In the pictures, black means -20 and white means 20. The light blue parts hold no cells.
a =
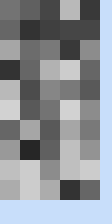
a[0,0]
-2
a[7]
[4, -14, -5, 10, 3]
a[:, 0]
[-2, -4, 6, -12, 9, 13, -4, 4, 10, 7]
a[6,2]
-6
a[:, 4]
[-11, -9, 2, -4, -6, 2, -1, 3, 12, -4]
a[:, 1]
[-5, -12, -3, -4, -8, -6, 6, -14, 12, 12]
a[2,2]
-1
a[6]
[-4, 6, -6, 6, -1]

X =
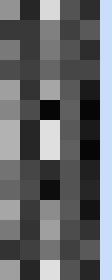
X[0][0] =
3
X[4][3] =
-6
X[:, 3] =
[-7, -10, -7, -9, -6, -5, -6, -5, -7, -7, -6, -8, -10, -7]
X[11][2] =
5
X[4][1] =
-12
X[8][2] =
-13
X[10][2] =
2
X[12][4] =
-6
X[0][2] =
14
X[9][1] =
-8
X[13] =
[5, -14, 15, -7, -14]
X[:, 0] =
[3, -11, -1, -8, 5, 1, 8, 8, -2, -4, 6, -1, -12, 5]
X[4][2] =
6
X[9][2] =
-18
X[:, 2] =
[14, 0, -1, -4, 6, -19, 15, 15, -13, -18, 2, 5, -2, 15]

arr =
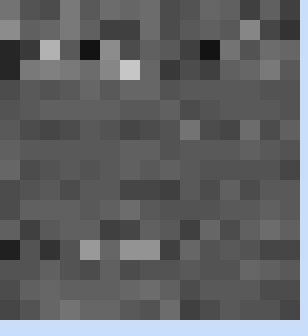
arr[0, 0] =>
-2
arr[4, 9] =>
-6
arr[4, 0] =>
-8
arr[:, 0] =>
[-2, 2, -14, -14, -8, -7, -6, -5, -4, -8, -8, -5, -15, -7, -8, -9]
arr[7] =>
[-5, -6, -6, -6, -6, -6, -5, -5, -7, -6, -6, -6, -5, -6, -7]
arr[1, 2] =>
-4
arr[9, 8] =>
-10
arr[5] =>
[-7, -6, -5, -5, -5, -5, -6, -6, -5, -8, -7, -6, -6, -6, -7]
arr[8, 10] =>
-7
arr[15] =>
[-9, -7, -4, -2, -4, -4, -6, -7, -3, -10, -8, -6, -7, -7, -9]
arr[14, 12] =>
-6
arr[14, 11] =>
-6
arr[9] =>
[-8, -7, -6, -8, -6, -6, -9, -9, -10, -6, -8, -5, -8, -6, -6]
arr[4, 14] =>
-7
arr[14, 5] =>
-5
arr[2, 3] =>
-6
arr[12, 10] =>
-7
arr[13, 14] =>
-6
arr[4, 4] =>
-4
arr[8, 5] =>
-6
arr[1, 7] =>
-3
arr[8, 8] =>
-5
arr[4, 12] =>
-6
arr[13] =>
[-7, -7, -5, -7, -8, -5, -8, -7, -7, -6, -7, -7, -4, -5, -6]
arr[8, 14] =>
-9
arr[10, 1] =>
-5
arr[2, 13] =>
-3
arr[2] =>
[-14, -11, 8, -6, -17, 2, -8, -5, -6, -10, -17, -2, -7, -3, -4]
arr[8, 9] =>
-6

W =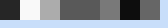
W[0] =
-14
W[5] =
-1

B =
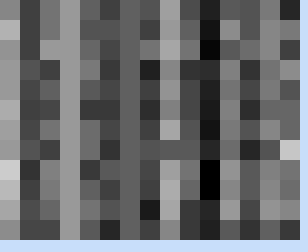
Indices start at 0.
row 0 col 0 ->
1
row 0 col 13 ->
-1
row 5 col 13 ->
-4
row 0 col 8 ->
5
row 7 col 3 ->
4
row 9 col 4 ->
-5
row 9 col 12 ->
-6
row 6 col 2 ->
-2
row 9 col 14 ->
-3
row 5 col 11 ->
0
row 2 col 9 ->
-2
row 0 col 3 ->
4
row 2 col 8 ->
6
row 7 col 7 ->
-7
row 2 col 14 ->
-10
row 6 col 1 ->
-9
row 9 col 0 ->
9
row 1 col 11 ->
2
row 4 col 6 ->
-5
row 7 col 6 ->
-5
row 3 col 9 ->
-12
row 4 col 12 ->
-9
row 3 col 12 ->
-12
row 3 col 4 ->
-1
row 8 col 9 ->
-2
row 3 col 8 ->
1
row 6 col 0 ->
5
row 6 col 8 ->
6
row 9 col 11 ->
1
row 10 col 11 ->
4
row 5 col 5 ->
-11
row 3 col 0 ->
4
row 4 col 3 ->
4
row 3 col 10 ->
-13
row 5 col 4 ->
-11
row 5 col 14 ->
-4
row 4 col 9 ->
-9

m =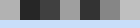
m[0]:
8
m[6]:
10
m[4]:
-12

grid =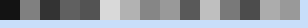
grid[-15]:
-17
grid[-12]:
-5
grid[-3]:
-8
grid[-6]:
-6

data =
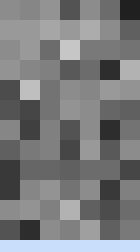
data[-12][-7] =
2
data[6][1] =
-10
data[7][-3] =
4
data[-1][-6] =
-13
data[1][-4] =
4
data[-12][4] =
2
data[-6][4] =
2
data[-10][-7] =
2
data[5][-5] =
-2
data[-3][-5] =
3
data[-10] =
[2, 4, -3, 11, -1, -1, -2]
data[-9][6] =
8
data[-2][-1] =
-3
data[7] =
[-5, -1, 0, -9, 4, -6, 2]
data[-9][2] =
0
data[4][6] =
3
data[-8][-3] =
1
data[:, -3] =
[2, 7, -1, -3, 1, 2, 2, 4, -3, 2, -5, 5]
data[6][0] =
1
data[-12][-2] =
-3
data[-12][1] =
1
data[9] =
[-11, 1, 3, -2, 2, -11, 0]
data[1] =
[4, 4, 6, 4, 7, 2, -5]

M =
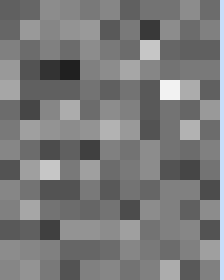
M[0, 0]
-5
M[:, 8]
[-2, 2, -4, -2, 18, -2, -2, -2, -7, 0, 0, 0, -3, 7]
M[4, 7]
-6
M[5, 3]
7
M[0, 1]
-4
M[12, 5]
-3
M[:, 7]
[-2, -11, 11, 1, -6, -6, -7, 2, 2, -4, 2, -2, -1, 0]
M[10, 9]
-5
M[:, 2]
[2, 1, 0, -12, -5, 1, 3, -8, 11, -7, -2, -10, 0, -1]
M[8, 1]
5
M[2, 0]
0
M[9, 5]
-6
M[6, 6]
4
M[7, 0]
1
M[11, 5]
2
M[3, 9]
-1
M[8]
[-7, 5, 11, -1, 5, -3, -1, 2, -7, -9, -2]
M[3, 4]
0
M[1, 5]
-6
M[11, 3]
3
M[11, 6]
5
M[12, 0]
2
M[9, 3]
-7
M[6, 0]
-1
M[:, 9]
[2, -3, -5, -1, 7, -4, 8, -3, -9, 0, -5, 1, 0, -6]
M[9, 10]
-8
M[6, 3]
2
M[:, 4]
[-1, 4, 2, 0, -2, -3, 3, -10, 5, -1, -4, 3, -4, 0]
